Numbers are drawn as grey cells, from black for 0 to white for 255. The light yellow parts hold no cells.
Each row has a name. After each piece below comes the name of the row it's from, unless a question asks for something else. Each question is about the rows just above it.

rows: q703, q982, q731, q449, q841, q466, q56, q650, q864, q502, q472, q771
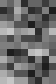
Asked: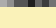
q472
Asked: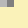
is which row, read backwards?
q841
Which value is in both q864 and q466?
[127]
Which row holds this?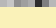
q841
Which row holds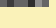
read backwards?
q703

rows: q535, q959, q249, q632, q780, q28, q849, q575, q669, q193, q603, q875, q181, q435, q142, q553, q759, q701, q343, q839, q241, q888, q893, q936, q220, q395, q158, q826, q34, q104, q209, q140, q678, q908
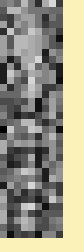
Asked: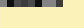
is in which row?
q908
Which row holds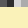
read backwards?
q669
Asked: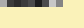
q34
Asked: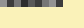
q826
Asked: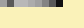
q28

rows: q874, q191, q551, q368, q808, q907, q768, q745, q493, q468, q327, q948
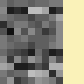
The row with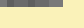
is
q874
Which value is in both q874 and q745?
[107]
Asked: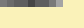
q551
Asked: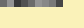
q948
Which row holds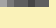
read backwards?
q551

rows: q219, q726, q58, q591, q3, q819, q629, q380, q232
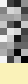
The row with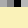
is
q380
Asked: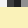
q219
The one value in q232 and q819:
[244]
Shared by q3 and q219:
[63]

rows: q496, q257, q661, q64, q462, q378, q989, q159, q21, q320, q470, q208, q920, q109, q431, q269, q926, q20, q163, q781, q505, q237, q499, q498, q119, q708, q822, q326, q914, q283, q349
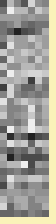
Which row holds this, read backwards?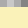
q431
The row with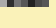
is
q781
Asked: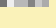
q257
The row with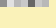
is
q505
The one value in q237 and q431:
[157]
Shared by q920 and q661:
[144]

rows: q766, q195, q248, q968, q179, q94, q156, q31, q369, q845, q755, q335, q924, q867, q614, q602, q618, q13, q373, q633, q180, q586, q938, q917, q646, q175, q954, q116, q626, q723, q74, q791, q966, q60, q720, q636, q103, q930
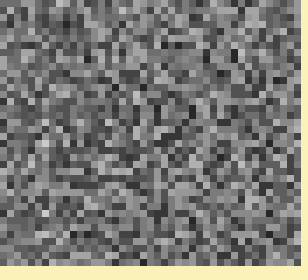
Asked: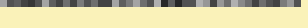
q156
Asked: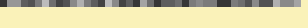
q13
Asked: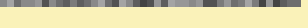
q94
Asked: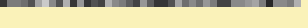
q180

